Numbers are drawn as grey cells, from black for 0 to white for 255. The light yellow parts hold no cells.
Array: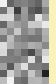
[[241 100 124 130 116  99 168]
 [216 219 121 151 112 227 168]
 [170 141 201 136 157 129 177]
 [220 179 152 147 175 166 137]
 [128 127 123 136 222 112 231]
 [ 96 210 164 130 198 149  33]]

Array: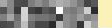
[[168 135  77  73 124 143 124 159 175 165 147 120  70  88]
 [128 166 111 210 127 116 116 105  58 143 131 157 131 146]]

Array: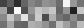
[[ 67  94  46 101 133 119 145 138 108 244 151 114]
 [137 198 148 228 128 204  76 175 116 102 141 103]]

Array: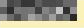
[[144  71  81  54  55  95  75  74  79 105 104]
 [158 108  77 114 162 141 115 157 100 115  42]]

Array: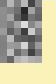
[[125 182 128 185  69 135]
 [141 165  95  56 115 101]
 [155  97 130  62 203 128]
 [128 155 151 213  99 154]
 [135 102 178 193 175 169]]

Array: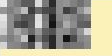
[[233 142 125  92  92 219 122  43 141 147 129 112 135]
 [227 141 114  86  91 221 122  36 135 148 132 109 124]
 [203 137 168 139 106 151  95  83 143 138 110 149 213]
 [211 137 133 113  79 196 108  40 139 112 118 119 137]]
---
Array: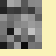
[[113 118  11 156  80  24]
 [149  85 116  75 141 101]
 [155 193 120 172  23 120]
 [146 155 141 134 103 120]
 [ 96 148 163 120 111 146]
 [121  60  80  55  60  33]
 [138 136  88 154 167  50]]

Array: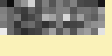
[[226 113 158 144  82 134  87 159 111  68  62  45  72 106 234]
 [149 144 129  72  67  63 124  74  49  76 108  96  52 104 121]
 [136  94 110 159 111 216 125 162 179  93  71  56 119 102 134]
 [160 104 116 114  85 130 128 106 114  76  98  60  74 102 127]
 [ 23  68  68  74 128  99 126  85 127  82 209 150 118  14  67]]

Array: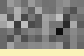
[[102 132  87 156 139 144 136 138 126 126 163 104]
 [111 132  98 103  87 132  94 109  79 137  80 105]
 [121 137 115  14 126 157 124 133 115  80 125 108]
 [ 91 170  41 117 117 158  88  75 191  60 192 162]
 [108 117  67 192 150 163  88 118  72 172  87 177]
 [128  82 112 140 113 118 169  99 134 176 124 106]
 [118 120 145 135 115 113 127 154 111 136 155 106]]

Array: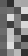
[[ 49 185 144  89]
 [120  82 222 107]
 [ 45 146 200  96]
 [168  69 195 109]
 [215 127  61  99]
 [ 63 127 220  99]
 [218  81 112 107]
 [167 170  46  91]]

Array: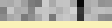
[[139 143 182 188  49 190 199 192 121 198 169 142 123 177 168 140]
 [186 191 188 165  55 210 192 176 191 197 195 134 174 170 198 128]
 [150 146 178 172   8 165 196 195 170 204 117 124 159 183 169 172]]

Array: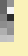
[[196 193]
 [145 175]
 [149 141]
 [ 44 126]
 [243 101]
 [148 100]]
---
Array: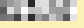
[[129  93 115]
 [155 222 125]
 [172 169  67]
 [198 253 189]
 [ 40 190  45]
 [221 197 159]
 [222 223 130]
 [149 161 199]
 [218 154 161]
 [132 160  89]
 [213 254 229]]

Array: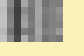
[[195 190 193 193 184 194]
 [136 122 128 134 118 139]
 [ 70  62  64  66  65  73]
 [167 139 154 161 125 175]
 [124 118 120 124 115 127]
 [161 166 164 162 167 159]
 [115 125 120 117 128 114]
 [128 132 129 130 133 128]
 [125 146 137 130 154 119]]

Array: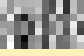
[[214 199 128 155 178 126 129]
 [149 147 236 157 152 237 254]
 [180 213  80 108 112  75  76]
 [177 165  28 137 143   8  30]
 [180 167 140  63  67 135 140]
 [184 197 151 193 229 148 158]
 [105 106  77  83  96  69  65]
 [ 76  82 182 133 127 211 199]
 [209 228 102 181 185 106 110]
 [ 50  47 114 104  84 121 112]
 [188 194 151 236 223 169 164]
 [138 138 204  81  66 226 190]]

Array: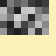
[[ 34 187 169  82 151]
 [124 101 126  32  48]
 [ 92  32 210 170  29]
 [115 199 179  68  55]
 [ 62 203  42 113 177]
 [ 46 126 147 189  56]
 [ 61  93 173 137 160]]

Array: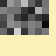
[[ 47 130  81  67 106]
 [153 114 132 142  51]
 [126 113  64 130 208]
 [188  56  37 101  53]
 [ 97  31  89 130 125]
 [ 55 175  55 119  93]
 [115 122  38  11 120]]

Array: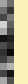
[[163 114  70 210 170  20  76  49  65 149  69 169]
 [108  53 122  97  72  33  49  12 105 177  21  81]]

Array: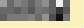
[[159 105  96]
 [105 105 120]
 [132  94 121]
 [119 110 121]
 [ 99  87 129]
 [123 116 107]
 [143 110 146]
 [ 97  97  78]
 [239  55  17]
 [106  88 117]]

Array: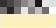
[[ 50 110]
 [ 70  37]
 [ 99 118]
 [135 229]
 [166 132]
 [ 25 190]
 [228 109]
 [223 255]]
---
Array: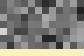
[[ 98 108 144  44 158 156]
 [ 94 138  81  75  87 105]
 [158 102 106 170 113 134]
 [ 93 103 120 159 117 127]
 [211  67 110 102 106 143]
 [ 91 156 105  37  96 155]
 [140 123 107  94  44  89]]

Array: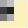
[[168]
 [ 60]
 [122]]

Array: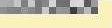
[[173 198 200 135 113 214  92]
 [142 128 136 201 149  62 186]]

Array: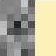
[[131 138  96]
 [131 132 121]
 [142 132 146]
 [185  35  79]
 [192  72 119]
 [137 122 165]
 [116 151 129]
 [ 97 170 104]]

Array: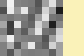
[[131 132 122 160 122]
 [ 80 155 113 211  29]
 [130 131  93 228 109]
 [166 230 102 158 134]
 [129 129 149 115 207]
 [165 133 123  84 220]
 [128  87 232  96 159]
 [129 155 124 129 161]]

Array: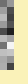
[[112]
 [159]
 [186]
 [154]
 [ 76]
 [186]
 [115]
 [191]
 [170]
 [174]]

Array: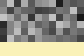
[[121  59  89 151  29  84]
 [139 127  97  70 118 190]
 [196 108  53 125  67 107]
 [ 43 167 161 116 191 115]
 [ 63 188 184 101 150 120]
 [ 50 123  87 128 105 104]]
